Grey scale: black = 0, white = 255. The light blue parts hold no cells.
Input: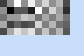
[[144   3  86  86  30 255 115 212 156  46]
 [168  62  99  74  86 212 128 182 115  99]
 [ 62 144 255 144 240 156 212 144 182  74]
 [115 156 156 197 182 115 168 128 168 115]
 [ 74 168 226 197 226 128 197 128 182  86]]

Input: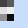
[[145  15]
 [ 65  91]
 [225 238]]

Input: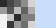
[[242  57 155 110 212]
 [ 42  70  97 141 212]
 [155  85 186  97 171]
 [242 200  42 126 126]]

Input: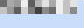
[[195 154  95 210 125  64 139 109 238 195 139]
 [109 169 154 238  95 183 226 169 238 195 226]]

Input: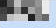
[[ 63  48 149  48 165 134 235]
 [ 33  92 192 121 121 149 235]
 [ 77 192 207 207  33 134 105]]

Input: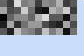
[[ 89  31 192 140 126  89 192 126 166  17 113]
 [101  61 219 126 140  61 140 126 178  61  89]
 [166  76  89 205 113  31  17 178 154 205  61]
 [  5 101 140 140 101 178 219  89  89  17 126]
 [ 31 166  47 113 154 154  76  47  31 166  76]]

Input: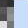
[[ 59  47]
 [221 117]
 [ 87 133]
 [ 75 147]]

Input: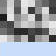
[[ 85  71 166 206 192 153 206 231]
 [112  85  42  42  71  57  85 206]
 [231 192 127 192  57 153 178  42]
 [127 206 112 231 219 127 100  71]
 [141 219  85 219  57 141 219  57]
 [ 28 231 141 178 219  71 192 153]]
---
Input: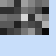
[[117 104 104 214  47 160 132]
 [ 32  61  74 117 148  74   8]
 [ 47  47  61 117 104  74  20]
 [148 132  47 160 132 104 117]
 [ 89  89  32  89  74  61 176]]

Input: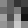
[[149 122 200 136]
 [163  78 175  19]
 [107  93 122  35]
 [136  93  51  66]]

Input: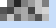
[[ 84  68 157 169  68 197 211]
 [112 197 100 169 141  84 184]
 [255 112  37 126 157 197 126]]

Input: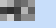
[[193 168  97 111 152]
 [152 206  85 138 138]
 [ 60  45  60 180  97]]

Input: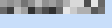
[[104  61 190 159  48 116  76  48 104 230 202 175 175  90 116]
 [159 144 159 116 144 190 144 159 131 175 217 217  76 230 104]]

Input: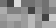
[[113  67 218 113 113 129 113 157]
 [157 173 173 157 186 157  67 202]
 [143 157 143 157 186 143 173 173]
 [173 129 129 143  67 143 113 129]]

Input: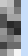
[[135 188 245]
 [ 81 163 163]
 [135 122 148]
 [148 175 122]
 [ 65 106 106]
 [200 188  94]
 [ 81  40  53]
 [148  81  40]]

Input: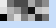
[[  3 168 221 128 180  46 115]
 [221 180 155  86  18 193 207]
 [235 115  74  74 168 101 140]]
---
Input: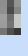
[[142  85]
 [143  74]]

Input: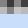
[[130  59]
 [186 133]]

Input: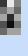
[[ 55 233]
 [116 167]]

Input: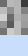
[[109 185]
 [188 144]]

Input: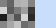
[[129 100]
 [212  91]]

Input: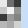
[[233 111]
 [199 243]]

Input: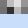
[[119 189]
 [112  50]]
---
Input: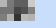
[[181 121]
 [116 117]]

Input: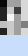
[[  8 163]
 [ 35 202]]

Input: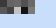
[[ 58 100]
 [ 88  66]]

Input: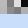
[[186 124]
 [183 139]]

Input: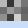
[[185  53]
 [111 155]]

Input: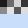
[[ 27 108]
 [139 226]]

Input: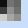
[[ 15 115]
 [ 61 144]]

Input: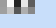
[[156 249]
 [159 196]]
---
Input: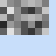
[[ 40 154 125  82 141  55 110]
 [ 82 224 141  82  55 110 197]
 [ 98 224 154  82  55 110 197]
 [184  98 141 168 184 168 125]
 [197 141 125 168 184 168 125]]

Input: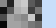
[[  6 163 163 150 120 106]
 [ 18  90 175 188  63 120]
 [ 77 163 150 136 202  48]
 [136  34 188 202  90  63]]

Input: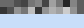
[[ 53  80 146 117 189  53 146 176 160 204 146  93]
 [105 105  80  68 117 132  68 160 117  37 132  93]]

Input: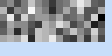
[[ 85 166 138 138  85  57 182 154 221 182  73 109 166  30  73]
 [ 97 154  42 138  73 196 182 166  73 123 196 138  97 209  97]
 [109 138  73 123 196 138 109  57 109 123 182 233 196  97  85]
 [123 233  73 209 123 154 154 123 166  97 109 138  85 209   2]
 [166 182 166 221  42 196 182 233 154  73  57 154  57 182  73]
 [182  57 138 123 248 154 123  42 109 166 109 209  85  85 166]]

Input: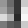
[[122  92  78 202]
 [150 106  53 202]
 [163 122  53 234]
 [218 176  40 247]]

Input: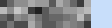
[[ 60 103 142 142 170 154 154  90 170 142 103  60 170]
 [ 76 116  76  76 170 128  90  90 116 142 128 116  60]
 [103  76 142 128 154 116  90 103 103 116 128 186 116]
 [186 142 198 170  60  32  90 128 128 154 154 170 186]]

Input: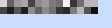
[[ 68  30  84  30 139  98 139 111  55  42 124 183  84  15]
 [214  98 154 167  68 139 154 124 111 245  55 111 183 183]]
